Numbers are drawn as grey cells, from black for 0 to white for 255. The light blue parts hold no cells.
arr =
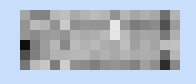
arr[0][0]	165
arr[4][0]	78
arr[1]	[147, 186, 180, 146, 202, 144, 150, 148, 148, 231, 151, 124, 132, 139, 81, 156]
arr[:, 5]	[170, 144, 178, 186, 183, 144]
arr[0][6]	179
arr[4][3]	178
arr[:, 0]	[165, 147, 149, 14, 78, 118]
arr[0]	[165, 132, 131, 183, 190, 170, 179, 187, 180, 146, 181, 165, 176, 168, 111, 179]
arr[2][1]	139
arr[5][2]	198
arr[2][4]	148
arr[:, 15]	[179, 156, 175, 193, 182, 137]
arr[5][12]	160
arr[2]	[149, 139, 153, 157, 148, 178, 170, 174, 184, 228, 186, 158, 166, 164, 120, 175]
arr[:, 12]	[176, 132, 166, 175, 174, 160]
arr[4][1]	127
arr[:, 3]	[183, 146, 157, 182, 178, 125]
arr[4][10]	180
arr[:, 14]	[111, 81, 120, 189, 105, 44]

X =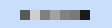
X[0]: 89
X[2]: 127
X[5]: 121

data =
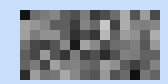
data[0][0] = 19
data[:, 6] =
[124, 132, 75, 163, 61, 111, 97]
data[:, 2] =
[123, 134, 145, 60, 154, 67, 115]
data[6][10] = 105
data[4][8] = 43
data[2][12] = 97
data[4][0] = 94
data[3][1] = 72
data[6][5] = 136
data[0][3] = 134
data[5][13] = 130
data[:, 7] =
[57, 104, 54, 137, 79, 98, 85]
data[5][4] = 127
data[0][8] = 77
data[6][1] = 156
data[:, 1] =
[110, 149, 124, 72, 70, 122, 156]
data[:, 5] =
[80, 60, 48, 25, 125, 130, 136]
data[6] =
[42, 156, 115, 119, 168, 136, 97, 85, 152, 82, 105, 16, 119, 99]
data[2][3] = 145
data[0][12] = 156
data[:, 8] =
[77, 199, 183, 77, 43, 160, 152]

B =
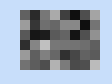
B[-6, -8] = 97
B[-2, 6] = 98
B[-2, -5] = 103
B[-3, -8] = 46
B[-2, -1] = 91
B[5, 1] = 93
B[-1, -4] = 123
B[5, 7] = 187
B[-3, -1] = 95
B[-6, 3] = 170
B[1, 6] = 15
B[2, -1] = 145
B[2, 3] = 90
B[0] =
[97, 42, 119, 170, 63, 15, 78, 164]
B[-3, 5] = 115
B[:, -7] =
[42, 54, 22, 133, 95, 93]

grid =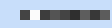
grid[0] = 68
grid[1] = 251
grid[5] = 47

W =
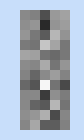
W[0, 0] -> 137
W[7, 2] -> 246
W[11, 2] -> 93
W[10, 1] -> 150
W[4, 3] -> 106
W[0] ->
[137, 129, 79, 153, 162]
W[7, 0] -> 104
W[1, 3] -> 148
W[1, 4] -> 157
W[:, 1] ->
[129, 149, 120, 116, 160, 134, 102, 85, 136, 100, 150, 167]
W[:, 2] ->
[79, 41, 91, 197, 115, 170, 138, 246, 59, 89, 175, 93]
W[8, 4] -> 124
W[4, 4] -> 120
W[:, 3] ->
[153, 148, 182, 164, 106, 117, 157, 115, 143, 182, 75, 93]
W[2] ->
[149, 120, 91, 182, 147]

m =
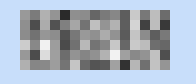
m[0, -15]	153
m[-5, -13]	172
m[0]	[153, 123, 177, 148, 42, 143, 140, 102, 122, 135, 93, 201, 120, 189, 108]
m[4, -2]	193
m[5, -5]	50
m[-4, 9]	146
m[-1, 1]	134
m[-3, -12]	157
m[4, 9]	242
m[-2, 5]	147
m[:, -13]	[177, 172, 150, 241, 220, 137]
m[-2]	[152, 76, 220, 159, 109, 147, 133, 145, 178, 242, 160, 137, 147, 193, 79]
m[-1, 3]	157
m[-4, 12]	140
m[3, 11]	201
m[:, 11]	[201, 212, 196, 201, 137, 182]
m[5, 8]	90
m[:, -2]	[189, 189, 94, 110, 193, 194]
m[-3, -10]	113
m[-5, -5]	94
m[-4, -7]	172

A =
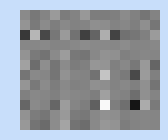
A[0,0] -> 138
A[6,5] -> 133
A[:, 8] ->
[125, 141, 174, 137, 146, 148, 196, 142, 160, 249, 145, 151]
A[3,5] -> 136
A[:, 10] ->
[139, 135, 113, 140, 128, 136, 122, 136, 130, 111, 129, 125]
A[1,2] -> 139
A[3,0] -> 135
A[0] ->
[138, 120, 132, 154, 124, 131, 152, 125, 125, 127, 139, 129, 117, 131]
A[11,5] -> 115
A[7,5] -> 129
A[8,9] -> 134
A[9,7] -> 96
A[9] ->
[102, 138, 132, 102, 156, 133, 126, 96, 249, 126, 111, 21, 171, 122]
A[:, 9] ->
[127, 131, 67, 135, 144, 128, 131, 131, 134, 126, 142, 147]
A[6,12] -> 155
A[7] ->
[149, 121, 139, 125, 137, 129, 131, 144, 142, 131, 136, 128, 144, 116]
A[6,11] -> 73
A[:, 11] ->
[129, 127, 118, 133, 132, 120, 73, 128, 110, 21, 132, 131]
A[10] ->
[146, 124, 118, 139, 153, 123, 120, 136, 145, 142, 129, 132, 134, 133]
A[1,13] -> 118
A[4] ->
[147, 122, 115, 138, 156, 120, 117, 136, 146, 144, 128, 132, 135, 133]
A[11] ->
[152, 116, 107, 140, 164, 115, 109, 137, 151, 147, 125, 131, 134, 133]
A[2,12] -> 128
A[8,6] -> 133
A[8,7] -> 126
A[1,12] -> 143
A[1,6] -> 132
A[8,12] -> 144
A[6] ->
[117, 137, 134, 117, 146, 133, 131, 114, 196, 131, 122, 73, 155, 128]
